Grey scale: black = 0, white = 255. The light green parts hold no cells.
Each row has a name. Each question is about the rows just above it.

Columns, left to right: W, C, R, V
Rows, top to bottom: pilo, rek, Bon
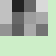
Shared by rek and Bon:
[169]
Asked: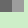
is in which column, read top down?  R
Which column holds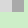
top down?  V

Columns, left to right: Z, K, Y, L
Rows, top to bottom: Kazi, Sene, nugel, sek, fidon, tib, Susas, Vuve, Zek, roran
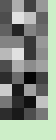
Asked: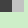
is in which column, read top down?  Y
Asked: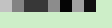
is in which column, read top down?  Y
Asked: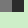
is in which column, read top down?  Z
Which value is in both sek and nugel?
[131]

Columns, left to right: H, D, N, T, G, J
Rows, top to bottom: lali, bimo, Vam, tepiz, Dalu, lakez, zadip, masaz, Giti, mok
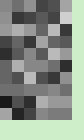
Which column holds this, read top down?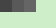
T
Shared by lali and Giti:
[80]
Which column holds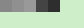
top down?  H

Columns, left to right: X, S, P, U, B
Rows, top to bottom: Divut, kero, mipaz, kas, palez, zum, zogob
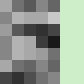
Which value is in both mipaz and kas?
[60]
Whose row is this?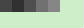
zogob

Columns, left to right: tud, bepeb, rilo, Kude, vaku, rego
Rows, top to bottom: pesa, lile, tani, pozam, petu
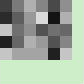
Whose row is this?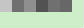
tani
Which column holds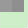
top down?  rilo
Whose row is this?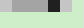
petu
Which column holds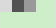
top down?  Kude
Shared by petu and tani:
[197]
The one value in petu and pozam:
[32]
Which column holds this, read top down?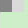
Kude

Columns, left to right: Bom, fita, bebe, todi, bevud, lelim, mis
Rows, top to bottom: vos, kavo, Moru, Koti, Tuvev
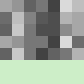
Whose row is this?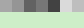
vos
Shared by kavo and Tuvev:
[179]

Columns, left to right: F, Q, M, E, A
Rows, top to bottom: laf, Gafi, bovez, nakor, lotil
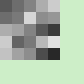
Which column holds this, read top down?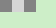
M
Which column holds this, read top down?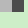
E
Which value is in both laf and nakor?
[204]
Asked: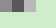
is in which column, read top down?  E
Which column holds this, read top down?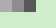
E

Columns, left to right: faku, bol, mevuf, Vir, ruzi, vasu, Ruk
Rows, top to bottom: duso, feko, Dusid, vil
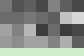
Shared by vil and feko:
[95]
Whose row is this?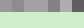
vil
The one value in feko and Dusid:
[107]
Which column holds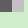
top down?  vasu

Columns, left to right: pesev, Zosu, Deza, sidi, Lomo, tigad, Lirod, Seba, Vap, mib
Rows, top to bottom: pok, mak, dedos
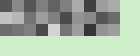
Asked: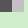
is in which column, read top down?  pesev
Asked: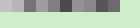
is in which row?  mak
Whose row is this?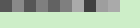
pok
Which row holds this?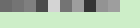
dedos
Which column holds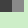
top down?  Seba

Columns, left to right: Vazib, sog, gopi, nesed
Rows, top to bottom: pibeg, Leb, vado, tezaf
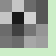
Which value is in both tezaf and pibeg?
[107]
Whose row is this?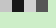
Leb
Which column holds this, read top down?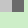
Vazib
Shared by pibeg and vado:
[107]
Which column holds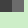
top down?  sog
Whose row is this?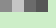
pibeg

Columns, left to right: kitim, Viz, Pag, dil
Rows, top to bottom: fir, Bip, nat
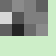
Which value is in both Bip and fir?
[127]
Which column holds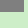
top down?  Pag
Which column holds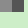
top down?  Viz
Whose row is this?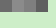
fir
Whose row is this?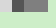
Bip

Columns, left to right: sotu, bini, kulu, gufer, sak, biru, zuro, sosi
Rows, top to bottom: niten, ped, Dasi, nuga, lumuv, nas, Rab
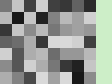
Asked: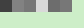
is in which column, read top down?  sak
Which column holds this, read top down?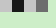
bini
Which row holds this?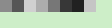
nas
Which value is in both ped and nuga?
[208]
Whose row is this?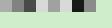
Rab

